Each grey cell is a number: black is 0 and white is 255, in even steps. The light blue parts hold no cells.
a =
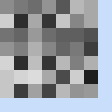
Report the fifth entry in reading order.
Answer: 87
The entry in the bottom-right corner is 153
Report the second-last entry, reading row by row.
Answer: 147
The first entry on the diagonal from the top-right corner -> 168
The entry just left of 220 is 212
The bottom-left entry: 198
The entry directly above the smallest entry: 176
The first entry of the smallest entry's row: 198
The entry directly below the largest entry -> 161
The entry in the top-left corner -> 140
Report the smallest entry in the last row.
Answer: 61
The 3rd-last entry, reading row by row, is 184
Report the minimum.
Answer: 30
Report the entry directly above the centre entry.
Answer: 109
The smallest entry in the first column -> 115

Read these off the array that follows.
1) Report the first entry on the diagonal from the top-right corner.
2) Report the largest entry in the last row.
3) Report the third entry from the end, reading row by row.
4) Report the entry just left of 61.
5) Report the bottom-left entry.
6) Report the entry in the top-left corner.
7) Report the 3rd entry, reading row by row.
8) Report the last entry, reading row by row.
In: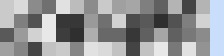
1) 180
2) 232
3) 120
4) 232
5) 160
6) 202
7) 139
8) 147

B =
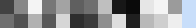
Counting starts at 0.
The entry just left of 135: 66
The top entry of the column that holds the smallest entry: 10
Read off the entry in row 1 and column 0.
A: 111
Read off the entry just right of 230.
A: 244
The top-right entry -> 155
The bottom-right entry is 238

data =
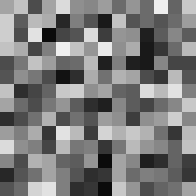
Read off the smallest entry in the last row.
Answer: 11
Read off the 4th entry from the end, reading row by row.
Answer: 76
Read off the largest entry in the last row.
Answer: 226
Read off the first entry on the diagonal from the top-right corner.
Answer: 200
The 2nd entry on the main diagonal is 92
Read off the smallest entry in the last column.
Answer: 54
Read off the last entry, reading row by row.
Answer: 164
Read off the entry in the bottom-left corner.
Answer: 84
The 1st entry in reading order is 164
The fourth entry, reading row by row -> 164
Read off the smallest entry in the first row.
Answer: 76
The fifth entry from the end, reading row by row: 149
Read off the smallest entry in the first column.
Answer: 39
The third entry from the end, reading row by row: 100
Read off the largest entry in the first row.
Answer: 238
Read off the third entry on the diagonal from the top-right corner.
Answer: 92

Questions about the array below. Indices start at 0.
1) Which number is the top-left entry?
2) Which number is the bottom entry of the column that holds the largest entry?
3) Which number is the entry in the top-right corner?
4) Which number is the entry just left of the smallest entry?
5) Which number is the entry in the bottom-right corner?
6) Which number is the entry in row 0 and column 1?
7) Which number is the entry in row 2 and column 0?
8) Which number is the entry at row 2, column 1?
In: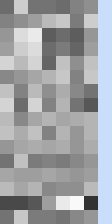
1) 108
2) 136
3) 143
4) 249
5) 150
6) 205
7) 150
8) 220

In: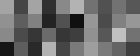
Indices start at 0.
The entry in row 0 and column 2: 164
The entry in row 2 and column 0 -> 137
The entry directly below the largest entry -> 100
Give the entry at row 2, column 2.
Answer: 54
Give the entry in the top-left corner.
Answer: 164
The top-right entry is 87
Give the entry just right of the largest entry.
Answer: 114
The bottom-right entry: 62
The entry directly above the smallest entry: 179
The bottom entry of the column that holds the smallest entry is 122
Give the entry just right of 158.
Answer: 122
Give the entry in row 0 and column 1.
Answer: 69

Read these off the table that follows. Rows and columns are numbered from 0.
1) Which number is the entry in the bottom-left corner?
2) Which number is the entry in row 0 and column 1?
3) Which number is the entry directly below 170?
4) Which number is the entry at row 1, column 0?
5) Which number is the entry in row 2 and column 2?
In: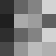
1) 72
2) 101
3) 101
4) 31
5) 131

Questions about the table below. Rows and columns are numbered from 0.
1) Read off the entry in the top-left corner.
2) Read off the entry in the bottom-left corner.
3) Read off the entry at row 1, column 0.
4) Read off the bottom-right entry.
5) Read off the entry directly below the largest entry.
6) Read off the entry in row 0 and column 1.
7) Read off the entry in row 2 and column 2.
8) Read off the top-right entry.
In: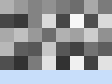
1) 177
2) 79
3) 71
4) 226
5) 161
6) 153
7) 153
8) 123

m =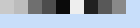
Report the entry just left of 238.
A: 10
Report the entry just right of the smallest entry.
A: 238
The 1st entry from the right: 137

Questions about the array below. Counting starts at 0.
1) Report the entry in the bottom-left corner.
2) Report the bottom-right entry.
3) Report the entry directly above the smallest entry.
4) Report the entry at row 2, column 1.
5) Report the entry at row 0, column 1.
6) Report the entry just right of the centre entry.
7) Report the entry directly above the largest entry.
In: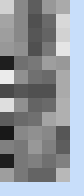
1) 158
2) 184
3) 93
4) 136
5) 136
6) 80
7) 30

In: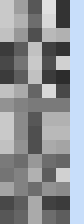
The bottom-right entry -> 93
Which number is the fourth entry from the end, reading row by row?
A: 101
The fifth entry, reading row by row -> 51
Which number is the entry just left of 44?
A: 59
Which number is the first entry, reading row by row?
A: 201
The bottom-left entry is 87
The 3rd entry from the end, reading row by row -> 170
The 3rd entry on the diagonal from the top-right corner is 79
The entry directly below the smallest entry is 72
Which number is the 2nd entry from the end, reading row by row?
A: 109
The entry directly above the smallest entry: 209

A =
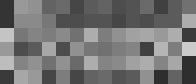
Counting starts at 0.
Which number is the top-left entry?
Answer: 52
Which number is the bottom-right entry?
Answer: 46
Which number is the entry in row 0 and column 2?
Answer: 145
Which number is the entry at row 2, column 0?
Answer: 196
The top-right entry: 113
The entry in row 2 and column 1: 119
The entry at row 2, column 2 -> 132
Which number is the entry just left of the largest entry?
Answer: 125
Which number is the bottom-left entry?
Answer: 58
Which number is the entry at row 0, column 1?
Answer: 153
